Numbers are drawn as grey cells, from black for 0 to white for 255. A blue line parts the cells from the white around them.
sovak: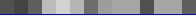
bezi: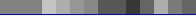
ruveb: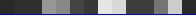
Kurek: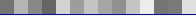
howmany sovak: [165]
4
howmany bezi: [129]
3

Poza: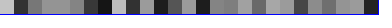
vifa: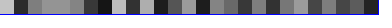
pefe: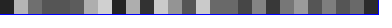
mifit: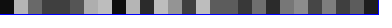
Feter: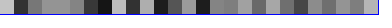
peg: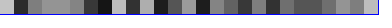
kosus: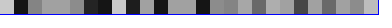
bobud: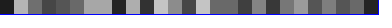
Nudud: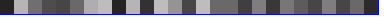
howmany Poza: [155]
4
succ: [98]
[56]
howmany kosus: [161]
8
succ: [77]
[70]

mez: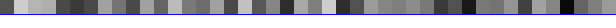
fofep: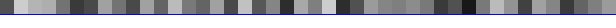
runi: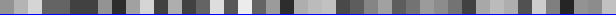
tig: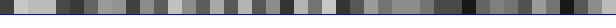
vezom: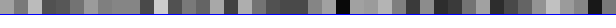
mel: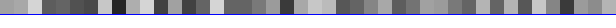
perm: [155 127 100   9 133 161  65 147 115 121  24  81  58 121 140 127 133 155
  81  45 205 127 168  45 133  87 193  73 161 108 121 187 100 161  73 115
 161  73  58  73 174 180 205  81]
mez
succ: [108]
[161]
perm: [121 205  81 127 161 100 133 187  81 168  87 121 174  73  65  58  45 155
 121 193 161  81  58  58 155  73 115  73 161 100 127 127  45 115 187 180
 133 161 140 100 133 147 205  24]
fofep
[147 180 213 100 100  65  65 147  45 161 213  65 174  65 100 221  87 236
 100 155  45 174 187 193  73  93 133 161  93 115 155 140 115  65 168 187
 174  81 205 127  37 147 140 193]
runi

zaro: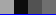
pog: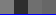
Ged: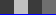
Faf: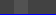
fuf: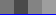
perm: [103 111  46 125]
pog
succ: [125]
[46]
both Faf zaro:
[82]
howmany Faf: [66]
3
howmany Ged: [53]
0
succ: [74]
[131]

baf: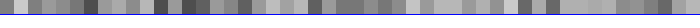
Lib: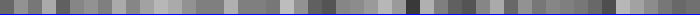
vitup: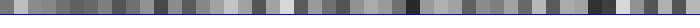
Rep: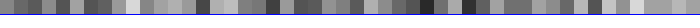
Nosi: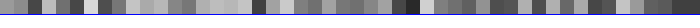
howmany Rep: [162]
7
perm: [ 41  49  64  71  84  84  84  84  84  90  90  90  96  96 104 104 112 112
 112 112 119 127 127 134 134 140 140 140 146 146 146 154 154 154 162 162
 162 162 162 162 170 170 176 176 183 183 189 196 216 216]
vitup
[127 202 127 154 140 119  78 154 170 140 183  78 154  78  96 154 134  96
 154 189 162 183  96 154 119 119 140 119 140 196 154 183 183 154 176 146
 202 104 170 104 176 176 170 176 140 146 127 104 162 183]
baf
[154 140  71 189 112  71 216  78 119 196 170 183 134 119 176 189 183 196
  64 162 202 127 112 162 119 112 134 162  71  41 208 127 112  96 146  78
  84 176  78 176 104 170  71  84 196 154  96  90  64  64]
Nosi
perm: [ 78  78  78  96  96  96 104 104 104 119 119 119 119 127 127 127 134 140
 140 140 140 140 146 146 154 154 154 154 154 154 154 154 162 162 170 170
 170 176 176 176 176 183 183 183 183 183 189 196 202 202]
baf
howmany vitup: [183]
2
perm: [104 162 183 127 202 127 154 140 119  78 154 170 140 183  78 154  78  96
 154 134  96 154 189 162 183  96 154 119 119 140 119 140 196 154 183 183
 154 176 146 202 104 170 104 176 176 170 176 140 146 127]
baf

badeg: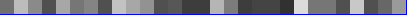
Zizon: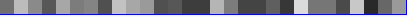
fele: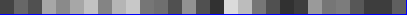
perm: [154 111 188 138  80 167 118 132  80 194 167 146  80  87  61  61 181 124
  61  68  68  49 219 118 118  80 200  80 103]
badeg
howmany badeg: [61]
3

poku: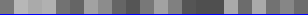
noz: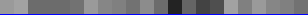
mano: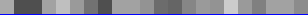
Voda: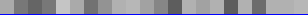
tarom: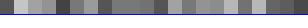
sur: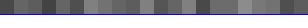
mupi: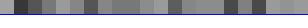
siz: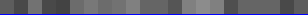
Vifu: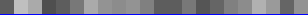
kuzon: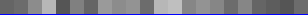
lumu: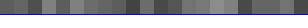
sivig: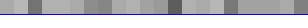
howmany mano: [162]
5
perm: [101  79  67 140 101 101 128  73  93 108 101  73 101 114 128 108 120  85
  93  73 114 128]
siz
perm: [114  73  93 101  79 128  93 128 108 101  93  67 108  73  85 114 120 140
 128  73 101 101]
lumu

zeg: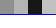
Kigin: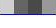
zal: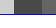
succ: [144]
[180]
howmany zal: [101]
1

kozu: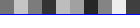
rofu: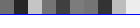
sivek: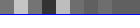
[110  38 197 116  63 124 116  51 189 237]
rofu
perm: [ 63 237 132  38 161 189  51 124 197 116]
kozu
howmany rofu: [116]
2
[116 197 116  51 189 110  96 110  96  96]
sivek
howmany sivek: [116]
2

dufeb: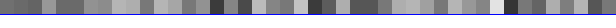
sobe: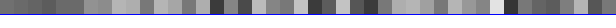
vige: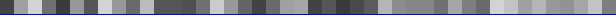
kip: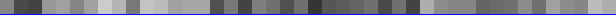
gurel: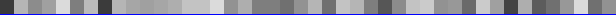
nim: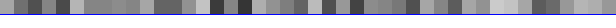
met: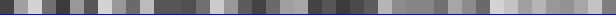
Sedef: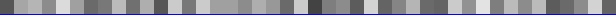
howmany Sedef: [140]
5
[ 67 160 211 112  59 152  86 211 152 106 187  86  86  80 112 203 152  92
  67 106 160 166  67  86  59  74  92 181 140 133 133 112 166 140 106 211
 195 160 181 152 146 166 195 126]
met
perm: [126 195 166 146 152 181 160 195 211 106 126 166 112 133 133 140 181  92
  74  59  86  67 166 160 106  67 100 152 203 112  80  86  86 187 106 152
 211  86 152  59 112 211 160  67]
vige

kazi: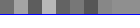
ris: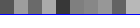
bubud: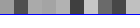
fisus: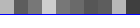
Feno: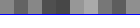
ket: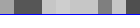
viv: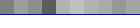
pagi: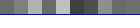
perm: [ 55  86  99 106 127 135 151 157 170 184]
ris
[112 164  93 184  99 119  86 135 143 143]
kazi
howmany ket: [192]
0

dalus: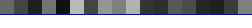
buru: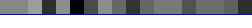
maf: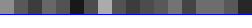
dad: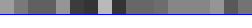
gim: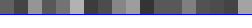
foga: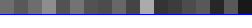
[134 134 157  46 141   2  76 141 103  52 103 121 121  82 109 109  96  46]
buru
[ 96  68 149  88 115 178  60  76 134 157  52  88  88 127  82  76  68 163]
gim
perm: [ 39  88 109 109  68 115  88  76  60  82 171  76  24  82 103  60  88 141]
maf

